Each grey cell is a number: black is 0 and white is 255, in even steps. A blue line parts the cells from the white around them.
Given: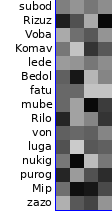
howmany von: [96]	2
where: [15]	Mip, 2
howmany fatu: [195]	2
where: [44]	purog, 4

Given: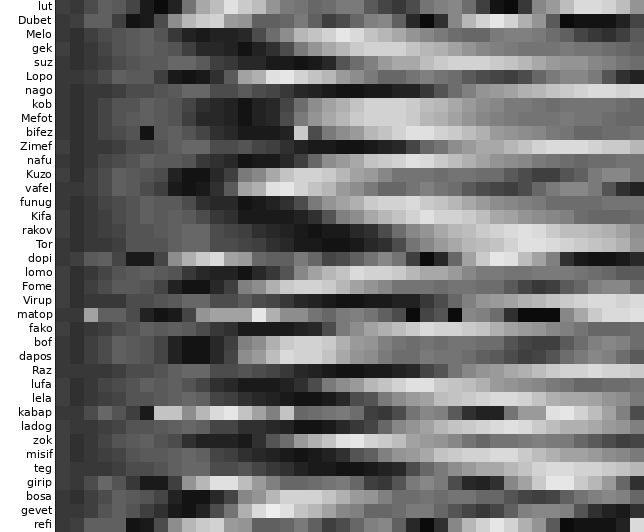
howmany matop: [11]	5
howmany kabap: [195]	4

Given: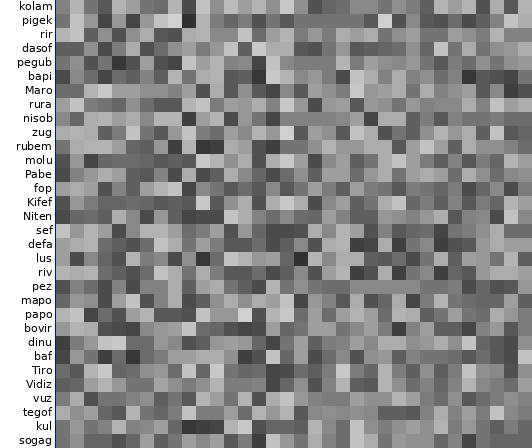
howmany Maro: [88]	4
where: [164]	Vidiz, 8
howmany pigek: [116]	7
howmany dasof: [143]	4
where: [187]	kolam, 13
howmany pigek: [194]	3

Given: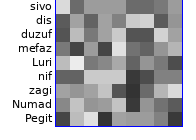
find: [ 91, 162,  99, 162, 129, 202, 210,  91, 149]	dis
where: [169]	Luri, 5
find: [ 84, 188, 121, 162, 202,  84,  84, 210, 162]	duzuf
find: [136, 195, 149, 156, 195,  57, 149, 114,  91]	Numad
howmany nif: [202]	3
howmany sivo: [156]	4
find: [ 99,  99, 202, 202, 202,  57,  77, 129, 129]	nif

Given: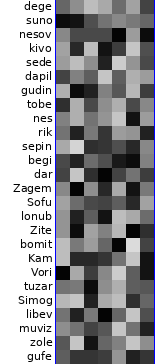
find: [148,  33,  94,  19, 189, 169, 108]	lonub
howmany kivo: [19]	1
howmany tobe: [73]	2
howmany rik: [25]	0
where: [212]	sepin, 2

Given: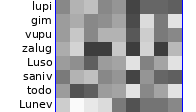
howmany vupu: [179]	2
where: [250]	Lunev, 2
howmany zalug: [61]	4
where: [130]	Luso, 7

